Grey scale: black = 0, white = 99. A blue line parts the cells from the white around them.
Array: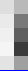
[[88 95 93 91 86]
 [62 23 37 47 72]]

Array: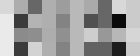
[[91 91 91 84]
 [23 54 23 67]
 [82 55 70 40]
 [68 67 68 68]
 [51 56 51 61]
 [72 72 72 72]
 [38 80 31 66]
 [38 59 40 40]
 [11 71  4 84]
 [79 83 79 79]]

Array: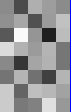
[[79 79 45 53 85 34 56 54]
 [47 39 70 21 69 97 65 29]
 [50 74 44 64 60 58 31 68]
 [87 71 25 69 70 12 60 61]
 [59 63 70 46 46 73 75 54]]

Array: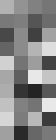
[[62 83 75 67 65 81 39 28 47 69]
 [16 48 50 20 37 45 54 54 49 57]
 [40 72 45 14 90 61 70 25 33 50]
 [47 23 90 34 76 26 86 63 42 46]]

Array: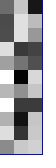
[[54 86 69 99 71 99 62 86 30 29 42]
 [78 20  7 23 56  2 45 22 87 87 77]
 [81 78 77 23 77 84 31 26 59 73  9]]

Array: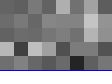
[[43 71 38 42 39]
 [50 25 42 47 37]
 [40 74 41 40 47]
 [34 62 46 52 38]
 [41 31 49 51 68]
 [14 48 44 51 44]
 [37 48 70 76 63]
 [46 32 56 57 36]]
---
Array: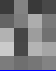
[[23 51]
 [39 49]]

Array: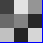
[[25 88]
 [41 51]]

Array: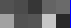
[[32 29]
 [63 32]]

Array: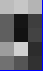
[[73 77]
 [37  8]]

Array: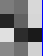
[[48 43]
 [14 38]]

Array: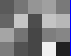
[[35 46]
 [39 77]]
